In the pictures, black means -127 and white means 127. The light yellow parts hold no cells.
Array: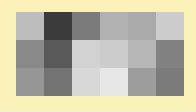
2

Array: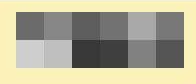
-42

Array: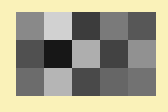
17

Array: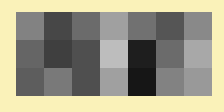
40

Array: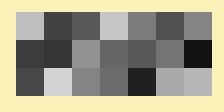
-110

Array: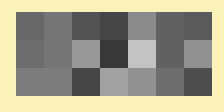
17

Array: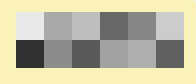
-31

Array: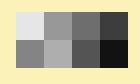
-109
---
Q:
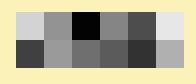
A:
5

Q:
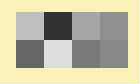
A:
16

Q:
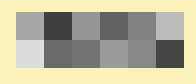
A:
-29

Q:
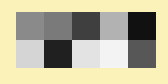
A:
50

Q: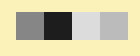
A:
59

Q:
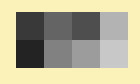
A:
51
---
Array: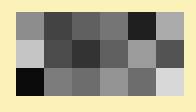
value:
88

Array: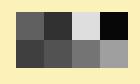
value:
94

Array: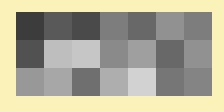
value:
82

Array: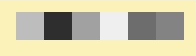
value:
111

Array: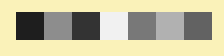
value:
113

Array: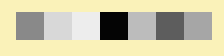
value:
109
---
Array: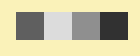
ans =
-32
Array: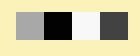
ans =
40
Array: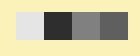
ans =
101
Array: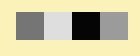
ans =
-10
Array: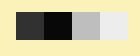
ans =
-78
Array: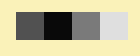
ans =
-46
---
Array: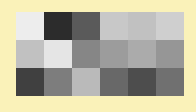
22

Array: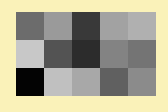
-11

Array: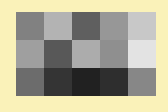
99

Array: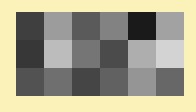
83

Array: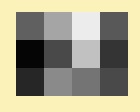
-75

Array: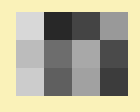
-53

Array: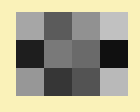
-111

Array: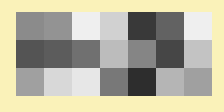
67
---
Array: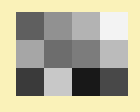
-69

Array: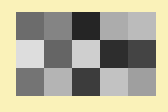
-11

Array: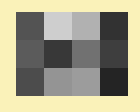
-51

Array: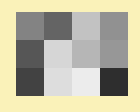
-61

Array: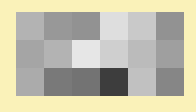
43

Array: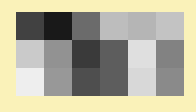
110

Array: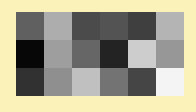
-78

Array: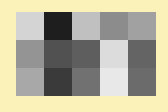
40
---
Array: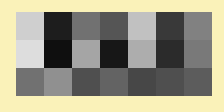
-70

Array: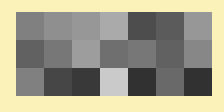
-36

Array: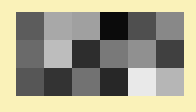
-48

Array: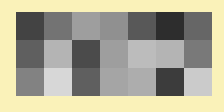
-82

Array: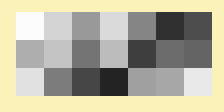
-79

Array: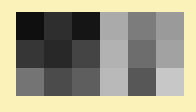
-3

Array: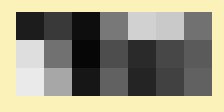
73
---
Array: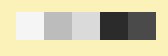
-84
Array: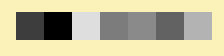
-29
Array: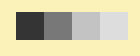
67
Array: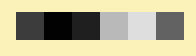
94
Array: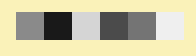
-11
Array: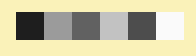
-50
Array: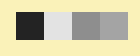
14
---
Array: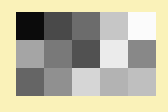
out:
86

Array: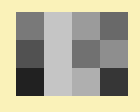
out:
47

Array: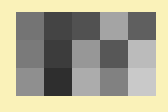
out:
44

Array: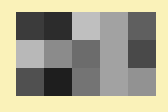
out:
-11

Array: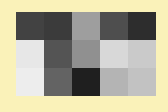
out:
-96

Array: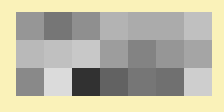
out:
-78

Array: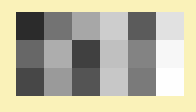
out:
-43
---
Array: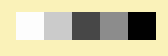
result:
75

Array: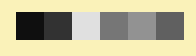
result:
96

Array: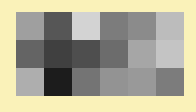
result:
-11

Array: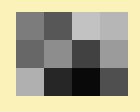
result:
48

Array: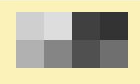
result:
49

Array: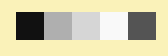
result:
47
